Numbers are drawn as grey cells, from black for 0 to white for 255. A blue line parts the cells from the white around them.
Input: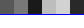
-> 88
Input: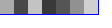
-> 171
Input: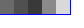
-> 106
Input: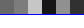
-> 104
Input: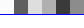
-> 251
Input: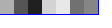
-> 175
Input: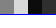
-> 130
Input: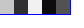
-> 199
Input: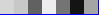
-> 214
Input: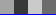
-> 164
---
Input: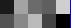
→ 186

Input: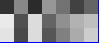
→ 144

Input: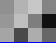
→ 191

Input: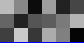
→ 93

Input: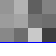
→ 164

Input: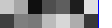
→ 215

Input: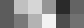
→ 242
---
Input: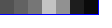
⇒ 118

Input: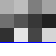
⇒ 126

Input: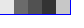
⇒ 81

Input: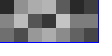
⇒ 172

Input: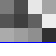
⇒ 231

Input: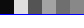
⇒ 84

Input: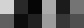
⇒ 5

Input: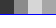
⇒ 214

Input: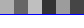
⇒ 191

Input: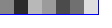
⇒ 184
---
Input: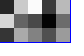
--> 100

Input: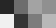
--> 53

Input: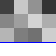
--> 159

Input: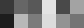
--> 184

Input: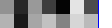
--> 25

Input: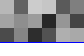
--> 142

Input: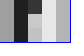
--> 31
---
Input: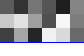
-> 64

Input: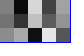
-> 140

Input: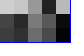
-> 61

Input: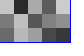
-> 106

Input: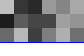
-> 105

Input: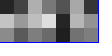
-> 139

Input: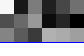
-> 132

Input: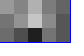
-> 108

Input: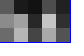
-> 107
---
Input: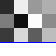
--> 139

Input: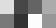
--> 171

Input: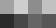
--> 193

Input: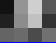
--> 51

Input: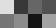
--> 81

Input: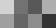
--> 174

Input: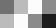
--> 139
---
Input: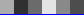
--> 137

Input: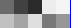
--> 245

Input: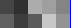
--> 132

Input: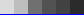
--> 66

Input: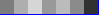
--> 187

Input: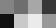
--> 17

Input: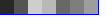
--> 104

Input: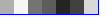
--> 36

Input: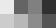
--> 204

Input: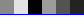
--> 83
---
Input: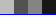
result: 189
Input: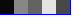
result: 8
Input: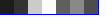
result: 29
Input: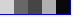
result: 212
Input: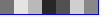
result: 116
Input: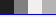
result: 31
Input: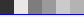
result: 49
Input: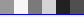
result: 152
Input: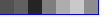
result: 81
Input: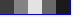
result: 60
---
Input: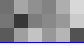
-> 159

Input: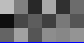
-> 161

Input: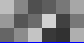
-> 140

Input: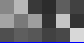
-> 94

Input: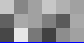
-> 231

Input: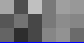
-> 45

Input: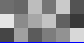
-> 160
